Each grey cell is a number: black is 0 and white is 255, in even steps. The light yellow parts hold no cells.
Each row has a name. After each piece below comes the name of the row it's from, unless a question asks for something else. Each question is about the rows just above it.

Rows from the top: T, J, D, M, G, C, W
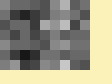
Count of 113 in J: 2
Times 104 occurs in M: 4

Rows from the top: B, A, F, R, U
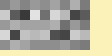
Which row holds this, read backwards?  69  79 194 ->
R
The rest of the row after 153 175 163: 163 163 175 112 153 123
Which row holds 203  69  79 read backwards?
R
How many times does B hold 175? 1

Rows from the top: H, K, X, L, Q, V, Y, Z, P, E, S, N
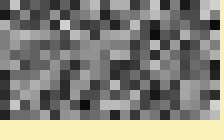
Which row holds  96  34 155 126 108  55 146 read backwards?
K
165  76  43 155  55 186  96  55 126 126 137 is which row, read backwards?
Q
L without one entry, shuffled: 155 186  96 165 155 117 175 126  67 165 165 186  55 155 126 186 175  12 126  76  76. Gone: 87

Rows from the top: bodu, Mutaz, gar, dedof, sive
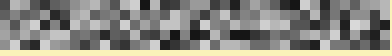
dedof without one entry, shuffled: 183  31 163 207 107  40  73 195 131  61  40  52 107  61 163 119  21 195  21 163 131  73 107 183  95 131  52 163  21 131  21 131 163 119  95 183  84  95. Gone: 173
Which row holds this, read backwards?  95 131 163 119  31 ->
bodu
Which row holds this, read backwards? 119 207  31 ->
sive
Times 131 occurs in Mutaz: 6
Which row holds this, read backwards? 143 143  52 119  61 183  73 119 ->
Mutaz
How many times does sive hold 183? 3

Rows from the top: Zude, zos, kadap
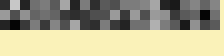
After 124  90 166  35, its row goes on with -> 124  46  90  79 124 124 133 166  35  25 112 133 100 133
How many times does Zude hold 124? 4
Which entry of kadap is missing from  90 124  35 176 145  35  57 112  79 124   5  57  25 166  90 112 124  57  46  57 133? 69

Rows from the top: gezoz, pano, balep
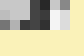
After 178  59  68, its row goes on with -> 49 244 220
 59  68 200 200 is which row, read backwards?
pano
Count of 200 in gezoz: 4
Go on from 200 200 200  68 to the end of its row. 40 200 136
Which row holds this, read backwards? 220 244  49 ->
balep
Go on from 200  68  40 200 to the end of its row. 136
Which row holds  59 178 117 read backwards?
balep

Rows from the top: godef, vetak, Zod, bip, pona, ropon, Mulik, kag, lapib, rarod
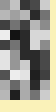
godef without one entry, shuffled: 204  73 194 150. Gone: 54
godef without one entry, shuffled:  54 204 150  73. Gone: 194
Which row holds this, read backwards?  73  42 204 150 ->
Mulik
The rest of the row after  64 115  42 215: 139
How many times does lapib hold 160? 0

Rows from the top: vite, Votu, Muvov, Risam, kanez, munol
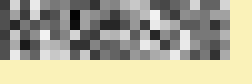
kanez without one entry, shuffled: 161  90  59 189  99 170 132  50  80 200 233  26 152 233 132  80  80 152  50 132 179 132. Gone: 109
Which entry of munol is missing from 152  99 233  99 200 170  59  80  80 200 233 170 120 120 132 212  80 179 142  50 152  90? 224
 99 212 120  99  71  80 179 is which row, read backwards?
vite
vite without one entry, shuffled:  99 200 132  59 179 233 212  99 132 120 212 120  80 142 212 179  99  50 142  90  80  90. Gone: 71

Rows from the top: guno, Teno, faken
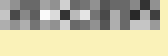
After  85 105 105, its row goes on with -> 136  51 145
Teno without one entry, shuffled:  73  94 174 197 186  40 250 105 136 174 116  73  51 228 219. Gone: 63
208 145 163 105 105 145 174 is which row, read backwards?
guno
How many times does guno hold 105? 5

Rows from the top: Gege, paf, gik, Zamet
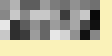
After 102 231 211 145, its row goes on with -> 17 135
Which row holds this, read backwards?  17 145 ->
Zamet
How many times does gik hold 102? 1
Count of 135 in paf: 2
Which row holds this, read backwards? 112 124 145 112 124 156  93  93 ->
Gege

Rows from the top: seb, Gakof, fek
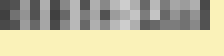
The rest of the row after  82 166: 64 104 184 124 166  82 156 175 196 124 196 104 147 114 147  82
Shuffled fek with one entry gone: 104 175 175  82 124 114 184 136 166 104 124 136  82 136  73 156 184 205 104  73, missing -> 92

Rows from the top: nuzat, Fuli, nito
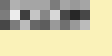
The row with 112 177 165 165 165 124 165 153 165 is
nuzat
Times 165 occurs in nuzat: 5

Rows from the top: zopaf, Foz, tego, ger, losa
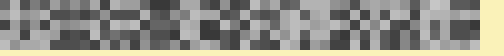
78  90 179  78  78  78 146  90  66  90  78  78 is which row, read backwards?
Foz
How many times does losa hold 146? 5
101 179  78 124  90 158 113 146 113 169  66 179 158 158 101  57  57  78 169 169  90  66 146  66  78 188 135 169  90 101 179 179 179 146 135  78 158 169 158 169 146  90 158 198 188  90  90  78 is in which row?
zopaf
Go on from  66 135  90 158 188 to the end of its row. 158 169 146 188
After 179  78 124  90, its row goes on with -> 158 113 146 113 169  66 179 158 158 101  57  57  78 169 169  90  66 146  66  78 188 135 169  90 101 179 179 179 146 135  78 158 169 158 169 146  90 158 198 188  90  90  78
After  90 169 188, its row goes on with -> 90 169 179  78  66 179  66 169  78 188 179  66 188 179 179 158 179 169
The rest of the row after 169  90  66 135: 78 188 101 169  78  78  90

